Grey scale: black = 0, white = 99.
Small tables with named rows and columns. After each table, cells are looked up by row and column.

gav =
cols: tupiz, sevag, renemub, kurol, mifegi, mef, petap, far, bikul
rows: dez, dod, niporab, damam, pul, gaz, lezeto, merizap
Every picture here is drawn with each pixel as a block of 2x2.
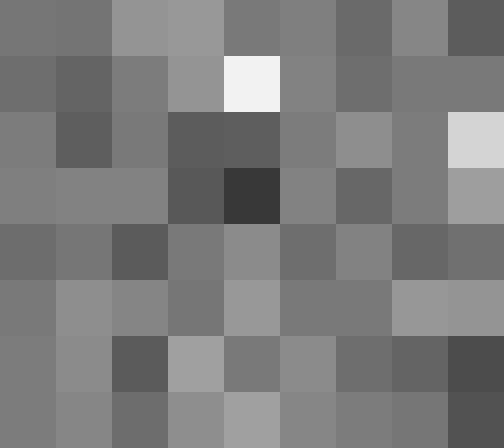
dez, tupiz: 46
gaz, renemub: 51
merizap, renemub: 42
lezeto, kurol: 62
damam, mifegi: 22
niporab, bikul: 82
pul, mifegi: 53
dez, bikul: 36
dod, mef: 50
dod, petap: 43
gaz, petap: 47
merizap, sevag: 52

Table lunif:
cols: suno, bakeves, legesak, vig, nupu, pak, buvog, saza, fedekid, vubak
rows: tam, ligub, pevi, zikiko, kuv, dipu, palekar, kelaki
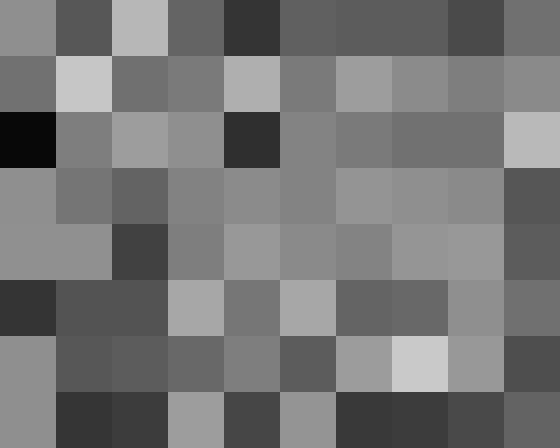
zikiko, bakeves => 45
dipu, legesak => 32
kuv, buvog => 51
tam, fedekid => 29
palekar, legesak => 36
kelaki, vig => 61
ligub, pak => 47
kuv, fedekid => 59
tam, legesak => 71
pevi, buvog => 47
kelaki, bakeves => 21
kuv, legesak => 25
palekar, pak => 36
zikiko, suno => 55
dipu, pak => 65
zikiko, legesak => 38
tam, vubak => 43
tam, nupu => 20

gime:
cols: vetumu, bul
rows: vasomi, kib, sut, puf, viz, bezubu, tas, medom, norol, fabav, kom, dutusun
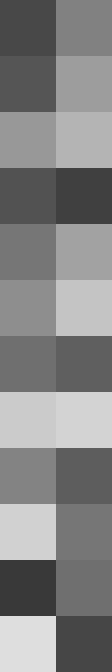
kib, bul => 61
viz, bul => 63
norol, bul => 36
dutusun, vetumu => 86
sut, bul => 70
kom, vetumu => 22
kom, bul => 43

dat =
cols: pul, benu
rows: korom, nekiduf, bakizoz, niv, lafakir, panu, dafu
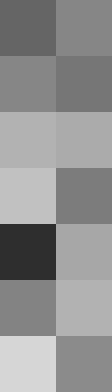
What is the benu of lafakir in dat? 65
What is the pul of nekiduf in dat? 52
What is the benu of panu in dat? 69
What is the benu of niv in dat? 48
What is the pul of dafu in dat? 83
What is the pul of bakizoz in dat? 69
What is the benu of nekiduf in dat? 46
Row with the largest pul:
dafu

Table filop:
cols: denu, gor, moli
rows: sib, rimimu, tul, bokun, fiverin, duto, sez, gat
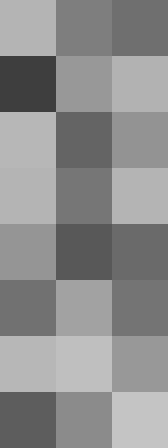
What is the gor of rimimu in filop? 59
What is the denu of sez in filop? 71
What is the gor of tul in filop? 39
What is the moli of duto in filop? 45
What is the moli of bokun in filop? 70
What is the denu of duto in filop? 44
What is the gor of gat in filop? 54
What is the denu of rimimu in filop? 24
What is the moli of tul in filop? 57
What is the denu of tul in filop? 71
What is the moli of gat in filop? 76
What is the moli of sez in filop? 59
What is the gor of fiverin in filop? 34
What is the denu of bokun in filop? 70

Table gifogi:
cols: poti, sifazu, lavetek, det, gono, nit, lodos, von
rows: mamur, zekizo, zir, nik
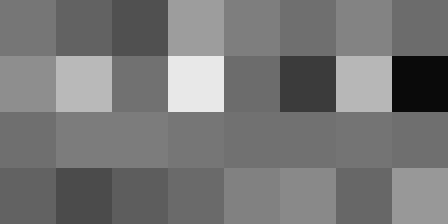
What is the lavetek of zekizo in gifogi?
44
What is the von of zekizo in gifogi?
4
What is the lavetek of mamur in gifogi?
31
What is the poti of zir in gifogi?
43
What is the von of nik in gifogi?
59
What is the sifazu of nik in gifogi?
29
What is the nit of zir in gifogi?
44
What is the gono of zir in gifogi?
44
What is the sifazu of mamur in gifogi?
38
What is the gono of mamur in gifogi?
49
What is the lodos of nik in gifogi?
40
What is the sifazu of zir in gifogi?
48
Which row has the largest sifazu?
zekizo

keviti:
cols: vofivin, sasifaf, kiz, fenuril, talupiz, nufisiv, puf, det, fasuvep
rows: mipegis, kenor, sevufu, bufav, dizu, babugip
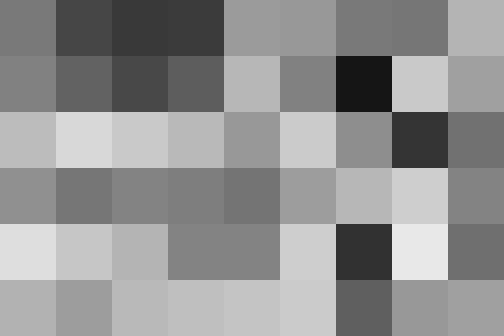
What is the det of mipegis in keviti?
46
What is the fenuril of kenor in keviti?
36
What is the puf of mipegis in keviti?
47
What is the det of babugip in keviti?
59
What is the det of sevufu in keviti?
20
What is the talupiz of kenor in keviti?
71
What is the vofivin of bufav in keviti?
56
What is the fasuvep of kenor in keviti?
62
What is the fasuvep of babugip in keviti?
62

